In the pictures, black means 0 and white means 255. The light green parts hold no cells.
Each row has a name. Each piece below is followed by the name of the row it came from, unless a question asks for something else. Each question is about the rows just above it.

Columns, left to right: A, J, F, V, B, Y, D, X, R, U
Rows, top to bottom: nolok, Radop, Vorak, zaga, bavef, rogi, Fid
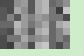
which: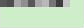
Radop
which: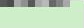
bavef
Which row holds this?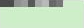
nolok
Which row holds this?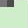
Vorak
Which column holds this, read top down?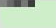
J

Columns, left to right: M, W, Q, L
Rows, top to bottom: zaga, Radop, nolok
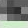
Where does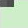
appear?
nolok
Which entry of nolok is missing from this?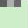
[77]
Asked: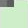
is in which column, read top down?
M
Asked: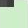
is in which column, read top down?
W
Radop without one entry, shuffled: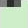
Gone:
[61]
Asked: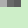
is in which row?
nolok

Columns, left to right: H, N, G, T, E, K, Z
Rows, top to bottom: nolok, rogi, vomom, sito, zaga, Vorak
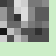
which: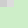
rogi
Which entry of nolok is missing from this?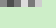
[62]
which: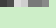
nolok
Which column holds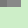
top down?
E
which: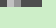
Vorak

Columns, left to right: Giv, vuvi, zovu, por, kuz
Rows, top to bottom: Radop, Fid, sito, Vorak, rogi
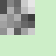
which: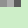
sito
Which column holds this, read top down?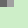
por
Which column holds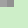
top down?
Giv
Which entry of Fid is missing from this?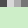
[186]

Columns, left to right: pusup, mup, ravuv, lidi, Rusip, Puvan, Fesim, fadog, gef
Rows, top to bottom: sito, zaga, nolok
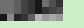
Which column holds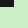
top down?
Puvan
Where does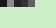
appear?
nolok
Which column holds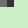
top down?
Fesim
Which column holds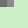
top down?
mup
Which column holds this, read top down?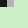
Puvan

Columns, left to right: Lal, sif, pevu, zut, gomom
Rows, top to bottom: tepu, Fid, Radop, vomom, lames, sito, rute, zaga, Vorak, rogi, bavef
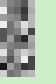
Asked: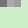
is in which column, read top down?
pevu
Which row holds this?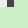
Vorak
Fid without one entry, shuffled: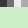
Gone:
[99]
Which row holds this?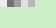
vomom
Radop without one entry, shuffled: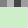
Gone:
[141]
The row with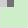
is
bavef

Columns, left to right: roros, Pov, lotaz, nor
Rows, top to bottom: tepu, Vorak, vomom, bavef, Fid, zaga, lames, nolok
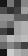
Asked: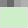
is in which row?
bavef
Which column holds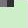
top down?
Pov
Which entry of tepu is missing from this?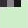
[118]

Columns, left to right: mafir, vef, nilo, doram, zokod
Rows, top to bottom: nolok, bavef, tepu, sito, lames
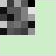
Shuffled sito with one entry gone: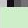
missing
[100]
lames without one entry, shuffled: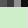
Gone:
[74]
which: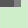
bavef
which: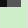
bavef
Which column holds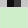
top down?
mafir

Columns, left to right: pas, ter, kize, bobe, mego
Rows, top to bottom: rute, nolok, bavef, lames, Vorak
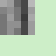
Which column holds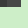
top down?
bobe
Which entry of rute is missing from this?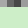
[184]
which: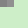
nolok

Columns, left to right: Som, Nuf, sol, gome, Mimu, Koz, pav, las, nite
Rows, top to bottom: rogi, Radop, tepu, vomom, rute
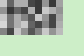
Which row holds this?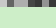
rogi
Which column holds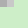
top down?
sol
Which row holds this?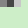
rute
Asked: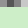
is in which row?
rute
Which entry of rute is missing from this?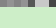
[187]

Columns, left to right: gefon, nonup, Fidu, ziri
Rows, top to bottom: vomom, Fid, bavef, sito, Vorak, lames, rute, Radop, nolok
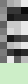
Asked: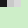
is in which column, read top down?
nonup
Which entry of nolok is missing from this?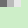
[96]
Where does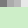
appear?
vomom
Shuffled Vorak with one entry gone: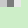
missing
[217]
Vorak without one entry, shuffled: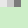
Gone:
[217]
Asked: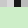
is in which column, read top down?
nonup

